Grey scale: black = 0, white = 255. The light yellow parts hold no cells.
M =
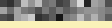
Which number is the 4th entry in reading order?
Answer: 189
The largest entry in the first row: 217
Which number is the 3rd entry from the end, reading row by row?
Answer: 177
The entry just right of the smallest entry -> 121
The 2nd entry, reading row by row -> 49
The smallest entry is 21
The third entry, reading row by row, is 92
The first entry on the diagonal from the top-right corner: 79
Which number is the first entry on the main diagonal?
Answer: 65
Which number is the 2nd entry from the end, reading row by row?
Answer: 136
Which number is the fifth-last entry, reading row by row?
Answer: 189
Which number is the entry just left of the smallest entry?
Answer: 92
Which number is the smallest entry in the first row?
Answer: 36
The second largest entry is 201

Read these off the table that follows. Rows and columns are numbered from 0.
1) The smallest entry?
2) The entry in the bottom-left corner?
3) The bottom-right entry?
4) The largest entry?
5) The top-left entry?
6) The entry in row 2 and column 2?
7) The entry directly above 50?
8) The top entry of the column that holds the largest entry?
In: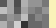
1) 50
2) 176
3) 119
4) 207
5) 89
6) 134
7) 191
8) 77

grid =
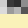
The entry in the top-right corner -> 141
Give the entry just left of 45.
57
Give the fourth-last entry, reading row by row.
219
